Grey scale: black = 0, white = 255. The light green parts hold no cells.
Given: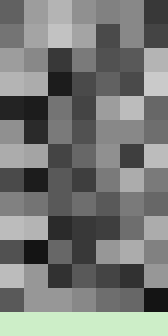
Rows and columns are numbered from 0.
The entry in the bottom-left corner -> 89
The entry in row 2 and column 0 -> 157
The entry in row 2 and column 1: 136
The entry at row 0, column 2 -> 180
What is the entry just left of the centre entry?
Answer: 68
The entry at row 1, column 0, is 116
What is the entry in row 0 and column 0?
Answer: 97
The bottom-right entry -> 20
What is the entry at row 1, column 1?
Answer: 164
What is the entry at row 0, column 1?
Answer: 157
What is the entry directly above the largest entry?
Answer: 180
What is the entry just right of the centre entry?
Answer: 144
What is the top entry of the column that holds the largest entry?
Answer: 56
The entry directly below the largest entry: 103
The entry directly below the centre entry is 62

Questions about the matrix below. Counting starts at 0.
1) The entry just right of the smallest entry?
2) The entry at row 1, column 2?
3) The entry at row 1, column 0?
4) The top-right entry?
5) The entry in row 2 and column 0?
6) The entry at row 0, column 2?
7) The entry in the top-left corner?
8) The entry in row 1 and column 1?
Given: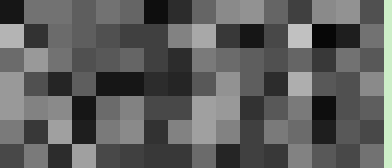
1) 30
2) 107
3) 180
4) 80
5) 107
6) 114
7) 22
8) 50

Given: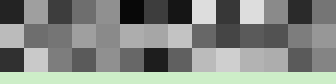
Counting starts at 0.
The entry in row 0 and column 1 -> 159
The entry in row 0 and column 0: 35
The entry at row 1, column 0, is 187
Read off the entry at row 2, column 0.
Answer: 48
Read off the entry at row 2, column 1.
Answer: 201
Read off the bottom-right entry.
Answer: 132
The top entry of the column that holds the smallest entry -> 8
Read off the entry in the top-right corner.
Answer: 117
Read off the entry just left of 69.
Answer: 103
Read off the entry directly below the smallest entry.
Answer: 173
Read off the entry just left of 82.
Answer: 90
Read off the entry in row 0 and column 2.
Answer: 61

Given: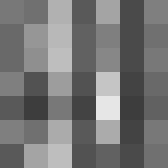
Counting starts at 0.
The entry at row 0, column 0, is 120
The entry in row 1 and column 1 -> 150
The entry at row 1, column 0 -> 105
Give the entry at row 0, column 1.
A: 112
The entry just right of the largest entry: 61
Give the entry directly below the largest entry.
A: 171
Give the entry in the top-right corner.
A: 127
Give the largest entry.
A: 230
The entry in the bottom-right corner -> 112
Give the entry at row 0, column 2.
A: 177
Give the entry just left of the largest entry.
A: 67
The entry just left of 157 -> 82

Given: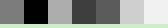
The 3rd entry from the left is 173
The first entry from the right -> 241
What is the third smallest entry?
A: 91

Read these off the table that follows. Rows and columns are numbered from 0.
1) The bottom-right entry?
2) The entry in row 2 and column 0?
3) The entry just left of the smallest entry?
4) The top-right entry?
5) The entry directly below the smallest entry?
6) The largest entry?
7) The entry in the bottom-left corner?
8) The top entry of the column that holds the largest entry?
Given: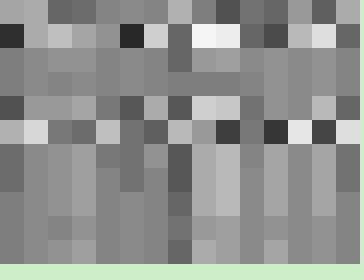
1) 132
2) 126
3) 146
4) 171
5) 138
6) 245
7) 126
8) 126

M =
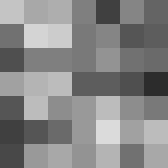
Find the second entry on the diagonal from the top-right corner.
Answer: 85
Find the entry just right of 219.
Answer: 161
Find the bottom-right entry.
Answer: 168
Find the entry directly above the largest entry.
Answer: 188
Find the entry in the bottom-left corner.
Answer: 72
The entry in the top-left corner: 196
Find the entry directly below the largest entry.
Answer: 180
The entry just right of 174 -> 127
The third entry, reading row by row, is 174
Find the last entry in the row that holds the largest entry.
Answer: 188
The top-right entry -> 100
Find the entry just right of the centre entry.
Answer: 93
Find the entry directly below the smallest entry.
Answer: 121
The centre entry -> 93
